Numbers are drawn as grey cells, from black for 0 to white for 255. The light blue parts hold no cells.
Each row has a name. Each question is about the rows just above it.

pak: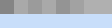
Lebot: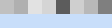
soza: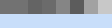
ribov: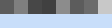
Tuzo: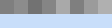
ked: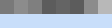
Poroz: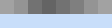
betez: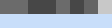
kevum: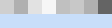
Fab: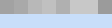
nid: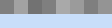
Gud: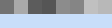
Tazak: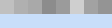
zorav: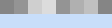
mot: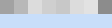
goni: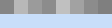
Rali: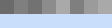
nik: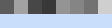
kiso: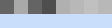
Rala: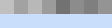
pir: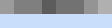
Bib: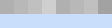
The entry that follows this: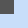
[140]
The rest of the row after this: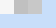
[176 100]
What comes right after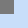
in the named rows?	[140]

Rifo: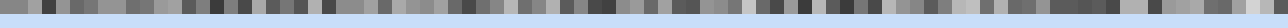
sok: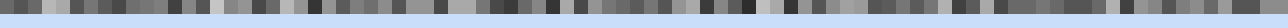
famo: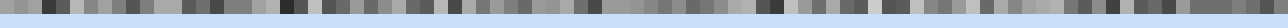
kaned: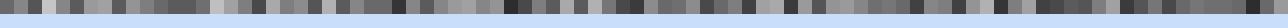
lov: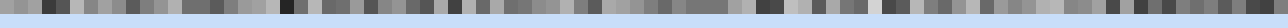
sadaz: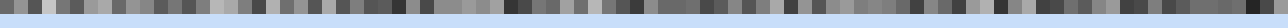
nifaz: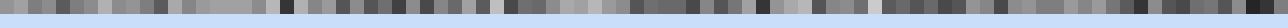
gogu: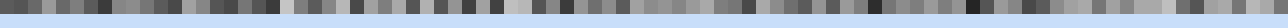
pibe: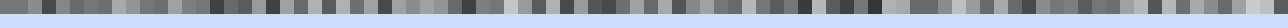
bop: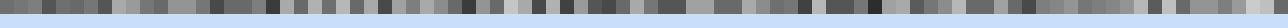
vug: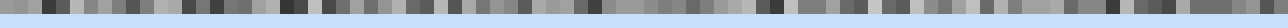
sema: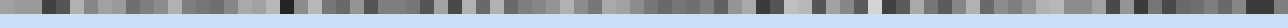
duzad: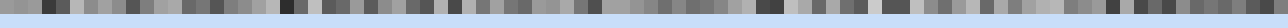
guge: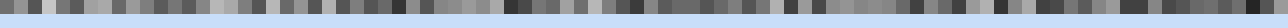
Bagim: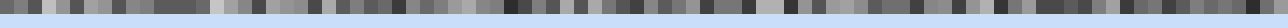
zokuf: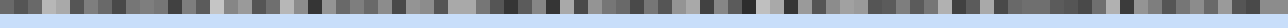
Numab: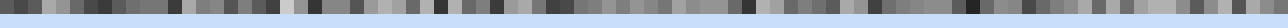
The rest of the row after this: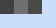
[126 111 126  91 126  73  65 126]
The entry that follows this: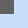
[148]
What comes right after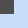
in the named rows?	[161]

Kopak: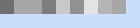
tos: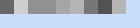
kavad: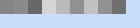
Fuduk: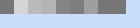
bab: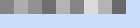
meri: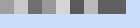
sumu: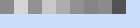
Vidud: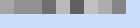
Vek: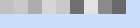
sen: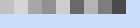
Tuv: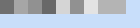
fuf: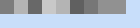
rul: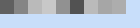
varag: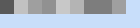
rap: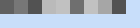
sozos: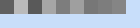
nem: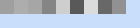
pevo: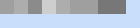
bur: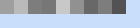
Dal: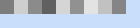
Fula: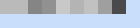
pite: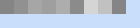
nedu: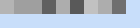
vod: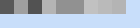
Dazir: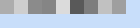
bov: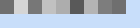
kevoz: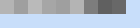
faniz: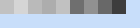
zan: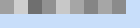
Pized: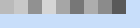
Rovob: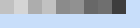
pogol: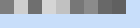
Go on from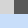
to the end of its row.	[186  96  96]
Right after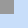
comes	[213]

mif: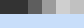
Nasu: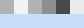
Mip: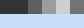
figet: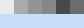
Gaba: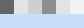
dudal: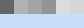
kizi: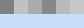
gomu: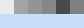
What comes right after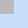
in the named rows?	[199]
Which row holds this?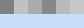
kizi
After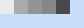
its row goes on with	[108]
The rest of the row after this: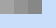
[ 73 128]

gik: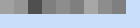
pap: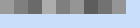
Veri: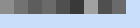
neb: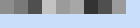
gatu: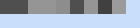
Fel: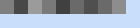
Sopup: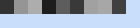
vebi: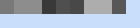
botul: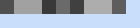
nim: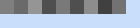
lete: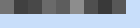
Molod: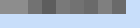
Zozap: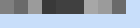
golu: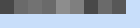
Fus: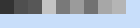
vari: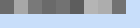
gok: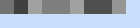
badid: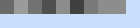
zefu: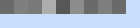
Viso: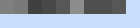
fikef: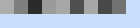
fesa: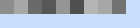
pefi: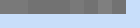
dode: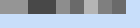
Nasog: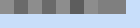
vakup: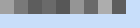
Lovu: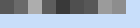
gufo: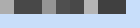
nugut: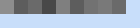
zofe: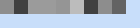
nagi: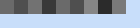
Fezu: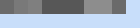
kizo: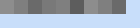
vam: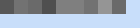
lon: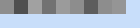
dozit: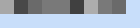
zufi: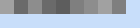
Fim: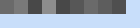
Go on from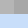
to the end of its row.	[114]
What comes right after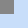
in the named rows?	[43]
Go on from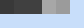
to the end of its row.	[106]
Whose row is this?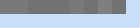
pefi
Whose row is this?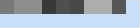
vebi
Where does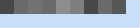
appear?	golu
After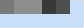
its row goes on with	[ 72 173 173  87]

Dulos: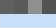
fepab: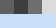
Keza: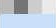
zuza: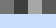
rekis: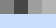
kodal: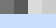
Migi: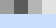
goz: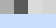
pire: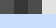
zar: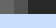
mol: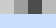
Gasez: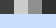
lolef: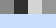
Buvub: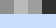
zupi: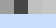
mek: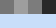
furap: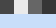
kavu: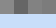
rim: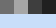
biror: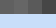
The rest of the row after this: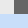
[54]
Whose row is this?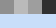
Buvub
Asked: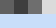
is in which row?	fepab

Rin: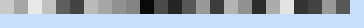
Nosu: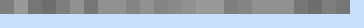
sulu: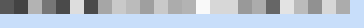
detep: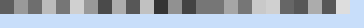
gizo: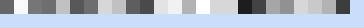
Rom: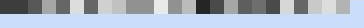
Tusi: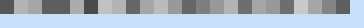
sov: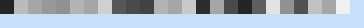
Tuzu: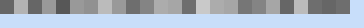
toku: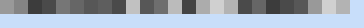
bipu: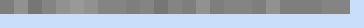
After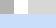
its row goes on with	[ 29  67 166 145 215 201 179  60]
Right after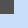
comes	[193]
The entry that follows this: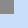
[145]
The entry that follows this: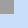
[201]
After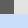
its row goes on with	[145  81 193 166 241]
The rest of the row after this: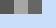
[221 102 208 193 145 145 233 145 187  37  74 166  94 110  74 215 102 201
 221 179]
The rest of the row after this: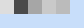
[159 201 172 179 249 215 215 153 172 102 227 187 145 215 172]

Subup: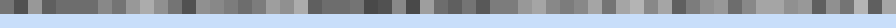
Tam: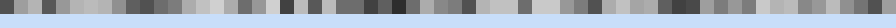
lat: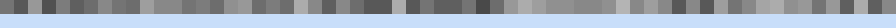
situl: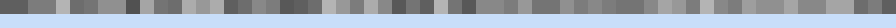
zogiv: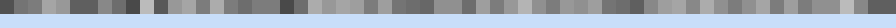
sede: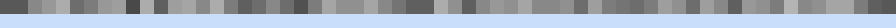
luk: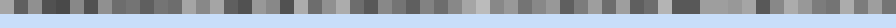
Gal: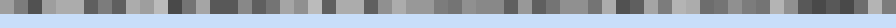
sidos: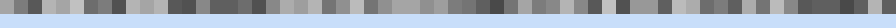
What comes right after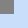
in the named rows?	[109]
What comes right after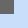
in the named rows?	[144]
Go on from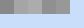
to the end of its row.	[116 152  95 172  95 136]

